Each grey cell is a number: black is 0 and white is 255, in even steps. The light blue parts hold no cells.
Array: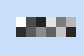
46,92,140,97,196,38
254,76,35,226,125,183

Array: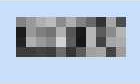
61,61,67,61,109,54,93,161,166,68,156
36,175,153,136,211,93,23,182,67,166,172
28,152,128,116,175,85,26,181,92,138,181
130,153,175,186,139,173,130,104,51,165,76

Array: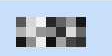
22,140,237,17,162,71,49
176,220,149,139,46,219,105
88,213,242,39,99,152,24

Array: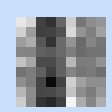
204,138,52,40,64,246,172,134,172
182,140,71,73,84,195,141,124,150
143,124,68,10,66,207,161,142,141
115,124,96,63,97,132,117,122,111
194,166,75,75,97,184,124,125,145
132,131,97,91,105,126,107,114,114
156,172,87,51,106,148,106,133,117
209,156,63,67,81,218,147,127,161
231,213,65,49,101,207,118,141,150

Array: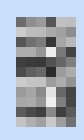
196,176,161,201,157,112
92,74,63,138,63,91
168,171,151,239,126,71
155,166,138,227,104,68
204,196,195,157,172,147
76,95,105,43,155,172
63,58,57,82,102,127
173,173,150,237,121,67
86,112,124,55,166,184
203,188,186,170,161,141
108,142,154,86,192,190

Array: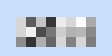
140,51,175,101,214,130,214,124
213,241,77,119,205,178,183,137
214,93,197,54,235,215,253,170
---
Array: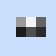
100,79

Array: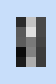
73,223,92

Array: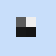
238,23

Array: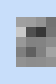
114,55,130,127

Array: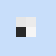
235,41

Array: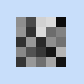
11,108,41,82,53

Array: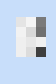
122,216,239
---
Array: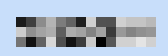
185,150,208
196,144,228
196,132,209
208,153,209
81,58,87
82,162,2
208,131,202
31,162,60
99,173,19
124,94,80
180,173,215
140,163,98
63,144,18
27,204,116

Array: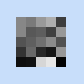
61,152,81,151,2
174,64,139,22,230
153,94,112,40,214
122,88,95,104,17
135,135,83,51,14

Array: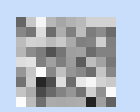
210,107,127,130,120,135,201,250,97
210,140,207,130,162,197,210,144,159
209,124,132,108,189,109,246,207,34
185,189,128,161,92,136,232,115,173
178,127,170,159,156,149,109,150,171
166,174,201,117,127,192,223,131,169
183,108,187,82,160,136,77,105,171
245,220,207,124,128,251,38,74,111
199,117,210,140,226,197,203,171,187
101,135,188,182,221,150,114,196,252

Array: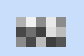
139,188,85
232,223,62
140,64,187
241,111,72
177,72,139

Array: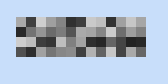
166,130,40,102
198,158,35,169
160,110,69,68
50,203,101,198
191,133,38,98
201,164,47,178
62,170,163,64
48,84,128,140
132,124,190,135
159,107,53,117
206,149,62,161
63,115,189,46
169,40,205,81

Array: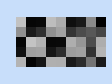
1,70,173,180,26
137,88,77,51,116
25,76,150,161,44
15,52,174,157,26
172,161,9,45,175
189,144,8,22,176
8,48,179,163,21
6,27,195,160,4
194,144,5,16,179
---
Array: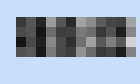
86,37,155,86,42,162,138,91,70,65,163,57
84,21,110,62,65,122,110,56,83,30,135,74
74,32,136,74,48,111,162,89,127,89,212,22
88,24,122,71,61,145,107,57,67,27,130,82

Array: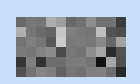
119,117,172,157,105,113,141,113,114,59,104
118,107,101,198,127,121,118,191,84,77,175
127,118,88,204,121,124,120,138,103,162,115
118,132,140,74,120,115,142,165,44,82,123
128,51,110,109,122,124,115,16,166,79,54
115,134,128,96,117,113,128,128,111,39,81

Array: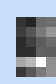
37,107,112,52
85,122,151,63
65,92,108,43
45,97,95,46
184,252,144,168
87,121,144,56

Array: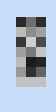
111,44,41
141,161,187
207,75,55
121,197,158
28,37,186
49,100,152
194,193,194

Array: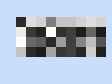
221,210,127,197,197,209,222,210,43
58,36,254,49,62,29,102,28,235
104,94,41,157,64,133,191,84,253
42,28,164,54,63,39,206,33,194

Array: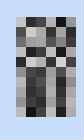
46,71,180,21,150,196
203,169,53,165,45,80
158,164,83,132,59,110
34,61,190,27,169,189
204,177,52,211,67,43
71,60,157,78,173,143
57,79,165,39,143,184
50,64,175,49,168,167
63,45,160,67,183,148
21,65,189,33,173,186

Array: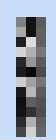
19,91,129
18,98,169
221,96,31
176,120,211
151,90,40
10,75,29
161,117,204
184,91,27
95,82,16
51,78,20
176,94,43
209,101,71
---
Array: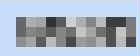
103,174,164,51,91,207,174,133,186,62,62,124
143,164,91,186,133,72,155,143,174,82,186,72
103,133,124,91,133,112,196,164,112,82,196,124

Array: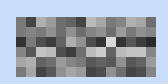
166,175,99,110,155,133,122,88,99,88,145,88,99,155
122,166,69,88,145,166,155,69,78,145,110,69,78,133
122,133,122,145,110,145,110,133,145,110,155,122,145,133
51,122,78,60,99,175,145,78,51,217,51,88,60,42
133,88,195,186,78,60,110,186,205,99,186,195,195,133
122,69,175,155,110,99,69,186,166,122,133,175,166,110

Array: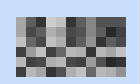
64,184,166,52,82,175,193,104,184,175,146
64,156,193,64,104,184,175,52,184,166,193
193,104,73,193,175,64,94,146,52,94,73
166,94,52,205,193,52,94,134,82,82,82
166,73,94,175,156,73,82,134,94,40,64
184,64,73,175,184,73,64,156,82,40,52

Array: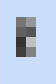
52,192
117,150
63,129
97,86

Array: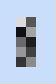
17,163
52,139
219,86
151,64
106,29

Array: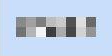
115,180,243,62,171,71,210,148
137,160,126,189,201,82,222,106

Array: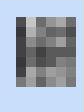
78,198,109,148,168,109
56,177,129,100,109,78
66,168,129,159,148,129
120,159,100,139,159,120
66,139,109,129,159,100
56,109,78,90,129,120
66,100,66,90,90,90
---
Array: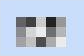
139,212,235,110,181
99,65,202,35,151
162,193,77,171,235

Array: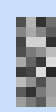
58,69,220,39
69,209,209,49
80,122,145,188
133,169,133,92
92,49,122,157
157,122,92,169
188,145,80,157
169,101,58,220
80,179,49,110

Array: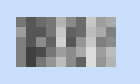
127,86,139,98,208,86,149,198,127,139
127,64,118,149,188,139,98,219,149,179
118,86,107,118,179,139,107,198,158,169
158,86,86,118,198,98,107,188,169,127
127,64,74,118,158,139,169,219,158,188

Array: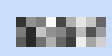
124,41,196,145,133,82,186,82,156
51,145,124,249,70,176,229,196,103
93,41,113,176,103,61,238,165,207

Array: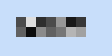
97,12,139,97,118,181,161
75,222,46,75,150,24,55

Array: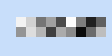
148,221,180,63,171,138,11,107,189
243,209,117,160,75,253,126,32,96
